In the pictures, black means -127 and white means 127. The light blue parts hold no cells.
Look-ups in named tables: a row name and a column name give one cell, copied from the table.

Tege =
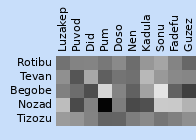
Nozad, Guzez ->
51
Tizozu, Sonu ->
-10
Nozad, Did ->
2
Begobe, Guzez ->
-64
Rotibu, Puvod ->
3
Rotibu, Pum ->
-7
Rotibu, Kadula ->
23
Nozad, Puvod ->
-53
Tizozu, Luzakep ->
27
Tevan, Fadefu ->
9
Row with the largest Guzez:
Nozad

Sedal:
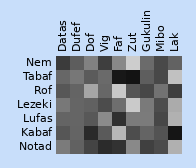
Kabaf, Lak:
-106
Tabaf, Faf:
-103
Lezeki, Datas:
-7
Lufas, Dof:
-39
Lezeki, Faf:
-17
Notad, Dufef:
-30
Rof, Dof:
38
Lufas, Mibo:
-56
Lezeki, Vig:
-51
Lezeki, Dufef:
-26
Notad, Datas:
-4
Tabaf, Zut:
-108
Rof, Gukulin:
-56
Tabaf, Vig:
-21
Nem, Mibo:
-54
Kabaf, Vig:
-37
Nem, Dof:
1
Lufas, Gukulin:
-4
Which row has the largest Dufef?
Tabaf

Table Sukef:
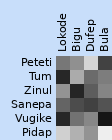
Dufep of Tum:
-20
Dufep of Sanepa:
-62
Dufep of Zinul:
-34
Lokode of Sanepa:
-27
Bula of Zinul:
5
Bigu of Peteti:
16
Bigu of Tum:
43

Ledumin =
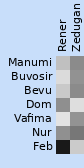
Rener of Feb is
-102
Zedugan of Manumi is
11
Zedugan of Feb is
75
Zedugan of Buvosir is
18
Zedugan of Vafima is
19
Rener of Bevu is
73
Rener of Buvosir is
91
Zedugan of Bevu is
11

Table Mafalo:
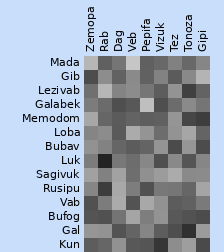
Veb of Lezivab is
12
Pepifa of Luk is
7
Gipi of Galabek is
-10
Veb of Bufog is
37
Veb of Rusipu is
-2
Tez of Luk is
9
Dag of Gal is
-44
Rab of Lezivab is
54
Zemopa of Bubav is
18
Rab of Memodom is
-25
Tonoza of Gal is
-79
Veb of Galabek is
-39
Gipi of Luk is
6
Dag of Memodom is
-36
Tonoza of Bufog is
-45
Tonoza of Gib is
9
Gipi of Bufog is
-51
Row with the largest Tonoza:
Loba

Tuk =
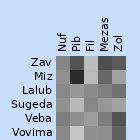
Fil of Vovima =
15
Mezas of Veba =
-3
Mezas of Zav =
-49
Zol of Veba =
-44
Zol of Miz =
33
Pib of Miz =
-84
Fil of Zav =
60
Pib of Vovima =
70
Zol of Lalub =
-14
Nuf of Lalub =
7
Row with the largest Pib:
Vovima

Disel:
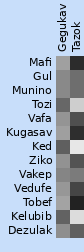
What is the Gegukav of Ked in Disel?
-32
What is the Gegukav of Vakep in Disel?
5
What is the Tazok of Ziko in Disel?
-44
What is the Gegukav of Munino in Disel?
9
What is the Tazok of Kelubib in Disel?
92
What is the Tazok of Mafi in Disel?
-83
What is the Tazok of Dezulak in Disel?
-32
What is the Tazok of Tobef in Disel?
-93
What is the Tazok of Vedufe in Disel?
-58
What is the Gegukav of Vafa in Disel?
20
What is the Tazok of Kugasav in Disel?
-81
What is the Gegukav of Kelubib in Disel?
-29
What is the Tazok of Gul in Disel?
-17
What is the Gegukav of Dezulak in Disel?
14
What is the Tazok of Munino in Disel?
-17
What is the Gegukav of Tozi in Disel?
-24
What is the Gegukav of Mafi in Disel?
32
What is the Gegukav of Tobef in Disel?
35
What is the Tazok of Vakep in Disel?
-4
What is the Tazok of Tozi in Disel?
78

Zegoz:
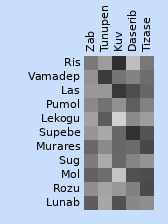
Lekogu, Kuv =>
80
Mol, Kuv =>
68
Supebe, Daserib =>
-78
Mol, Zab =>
-29
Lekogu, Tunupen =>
-35
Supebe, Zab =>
22
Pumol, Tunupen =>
-13
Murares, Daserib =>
-20
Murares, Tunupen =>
10
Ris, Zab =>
-6
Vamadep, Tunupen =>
-68
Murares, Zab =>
-23
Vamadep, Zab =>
18
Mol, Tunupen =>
-18
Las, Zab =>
24

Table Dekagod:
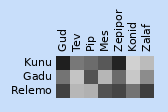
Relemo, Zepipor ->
-58
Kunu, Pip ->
-19
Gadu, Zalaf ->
12
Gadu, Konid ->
72
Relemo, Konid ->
-12
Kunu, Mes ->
-39
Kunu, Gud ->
-96
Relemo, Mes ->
-45
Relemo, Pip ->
49
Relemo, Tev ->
55
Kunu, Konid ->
81
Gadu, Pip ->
-44
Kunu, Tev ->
-7
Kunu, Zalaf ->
59
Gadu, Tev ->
68
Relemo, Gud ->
-62
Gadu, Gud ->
-11
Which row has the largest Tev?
Gadu

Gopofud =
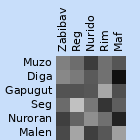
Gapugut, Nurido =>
-40
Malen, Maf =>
31
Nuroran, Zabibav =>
-64
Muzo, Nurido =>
-67
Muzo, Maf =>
-42
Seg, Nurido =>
-7
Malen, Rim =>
-40
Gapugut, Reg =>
-44
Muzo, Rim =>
-15
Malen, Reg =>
37
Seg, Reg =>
65
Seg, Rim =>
-75
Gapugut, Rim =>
39
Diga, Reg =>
-5
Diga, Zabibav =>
8
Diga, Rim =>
-14
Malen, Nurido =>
-64
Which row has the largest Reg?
Seg

